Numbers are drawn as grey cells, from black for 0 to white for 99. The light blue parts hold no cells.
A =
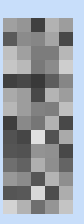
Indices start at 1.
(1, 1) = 62
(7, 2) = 61
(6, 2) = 61
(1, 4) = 69
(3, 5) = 71
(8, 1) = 24
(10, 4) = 56
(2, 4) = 64
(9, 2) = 27
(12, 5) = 55
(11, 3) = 68
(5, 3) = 22
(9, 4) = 32
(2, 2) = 54
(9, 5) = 66
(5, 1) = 25
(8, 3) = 46
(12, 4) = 70
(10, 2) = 32
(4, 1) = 77
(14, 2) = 69
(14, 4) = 58

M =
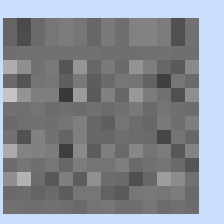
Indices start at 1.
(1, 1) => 39
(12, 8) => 42
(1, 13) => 31
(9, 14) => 40
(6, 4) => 49
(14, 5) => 43
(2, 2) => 30
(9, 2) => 32
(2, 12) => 48
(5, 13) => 46
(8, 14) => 49
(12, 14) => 44
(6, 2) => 57
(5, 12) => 25
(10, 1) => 66
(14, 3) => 43
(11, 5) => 40
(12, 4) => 34
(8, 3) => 44
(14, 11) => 46
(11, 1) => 42
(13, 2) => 42
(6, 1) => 76
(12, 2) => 69
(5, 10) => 45
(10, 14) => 51
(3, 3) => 44
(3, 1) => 43
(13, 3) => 39
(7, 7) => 44
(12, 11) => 40
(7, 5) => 43
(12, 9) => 41
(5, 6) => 47
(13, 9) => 35
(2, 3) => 41
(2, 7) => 40
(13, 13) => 48

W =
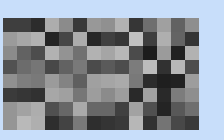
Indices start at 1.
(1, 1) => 24
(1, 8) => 56
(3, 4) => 69
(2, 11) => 24
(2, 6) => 67
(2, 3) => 69
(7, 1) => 58
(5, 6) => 37
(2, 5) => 27
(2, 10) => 75
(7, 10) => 63
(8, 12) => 45
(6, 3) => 19
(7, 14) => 43
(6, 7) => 61
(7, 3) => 67
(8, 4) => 18
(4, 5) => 38
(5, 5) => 51
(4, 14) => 30
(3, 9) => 71
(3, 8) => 64
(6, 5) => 62
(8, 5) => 26
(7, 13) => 34
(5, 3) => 47
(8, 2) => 72
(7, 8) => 40
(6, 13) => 48
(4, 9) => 30
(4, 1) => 32
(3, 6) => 44
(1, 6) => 22
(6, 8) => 54
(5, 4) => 60
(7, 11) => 31
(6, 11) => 63

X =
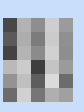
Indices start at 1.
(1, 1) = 28
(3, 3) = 54
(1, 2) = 69
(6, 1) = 42
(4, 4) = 76
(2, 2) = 67
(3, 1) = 26
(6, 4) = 68
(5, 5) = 42

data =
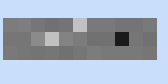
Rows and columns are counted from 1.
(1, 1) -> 48
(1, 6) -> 75
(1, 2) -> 49
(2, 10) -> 46
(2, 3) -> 54
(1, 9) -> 45
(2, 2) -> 46
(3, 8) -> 47
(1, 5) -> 45
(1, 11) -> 47
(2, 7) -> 44
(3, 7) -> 48
